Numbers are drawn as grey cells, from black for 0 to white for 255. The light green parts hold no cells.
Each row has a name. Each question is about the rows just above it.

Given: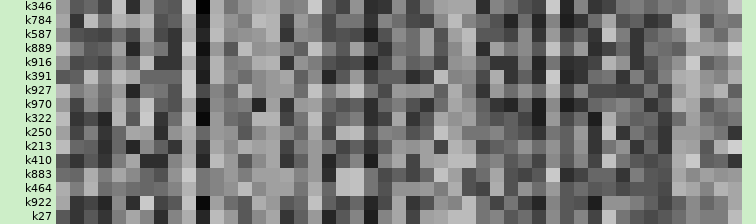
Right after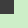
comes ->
[109]
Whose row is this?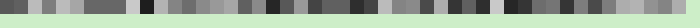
k391
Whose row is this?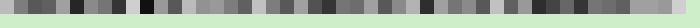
k889

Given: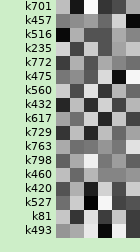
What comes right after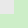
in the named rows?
[9]
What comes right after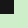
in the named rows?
[252]
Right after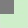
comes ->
[141]
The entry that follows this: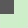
[218]
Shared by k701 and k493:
[170]
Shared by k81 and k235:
[198]

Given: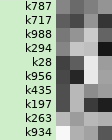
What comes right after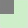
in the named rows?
[148]
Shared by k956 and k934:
[162]
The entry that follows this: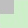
[22]
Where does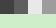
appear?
k28
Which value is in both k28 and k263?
[156]
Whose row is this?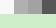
k934

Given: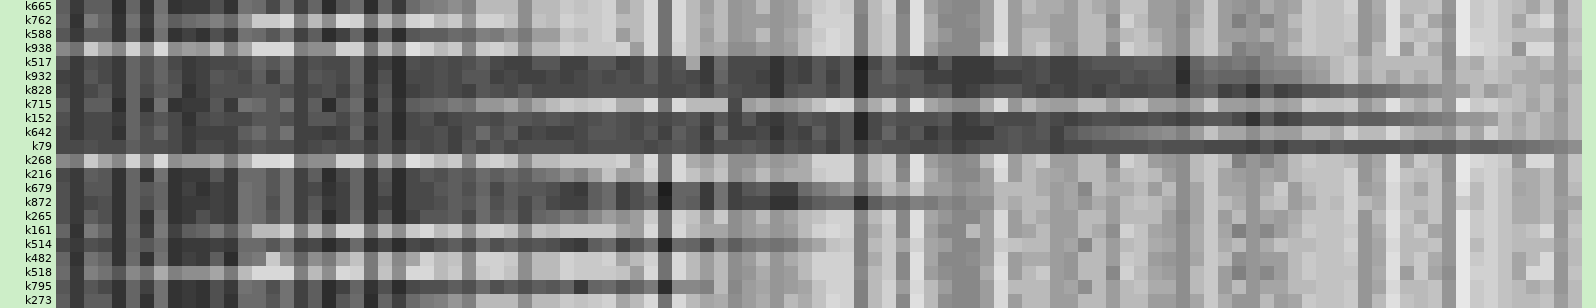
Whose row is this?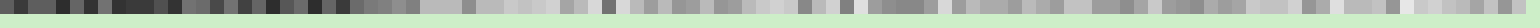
k665
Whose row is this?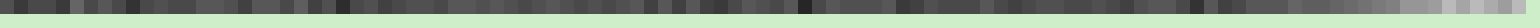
k152
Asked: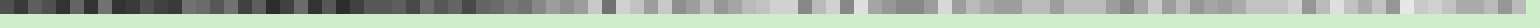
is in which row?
k265
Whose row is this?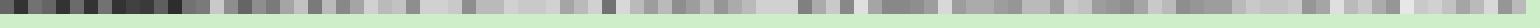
k482
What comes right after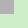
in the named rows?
[201]

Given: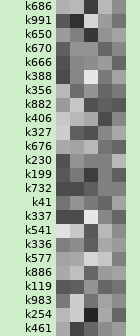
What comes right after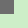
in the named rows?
[147]
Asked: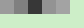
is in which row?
k650
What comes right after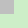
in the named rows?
[102]
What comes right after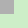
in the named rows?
[184]
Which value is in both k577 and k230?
[128]

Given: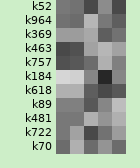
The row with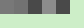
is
k52
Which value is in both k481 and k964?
[120]
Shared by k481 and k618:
[176]
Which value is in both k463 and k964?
[182]
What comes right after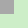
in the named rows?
[94]

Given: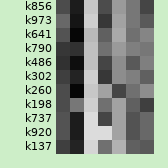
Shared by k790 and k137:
[112]
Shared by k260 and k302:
[141]
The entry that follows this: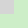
[112]
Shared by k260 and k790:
[112]
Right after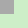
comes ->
[112]
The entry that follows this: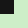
[207]

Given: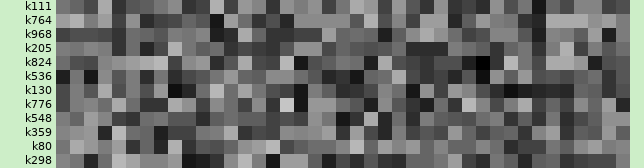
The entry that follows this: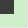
[52]
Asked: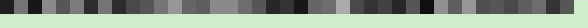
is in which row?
k536
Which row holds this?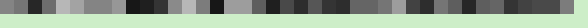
k298
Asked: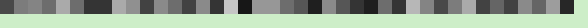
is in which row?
k776

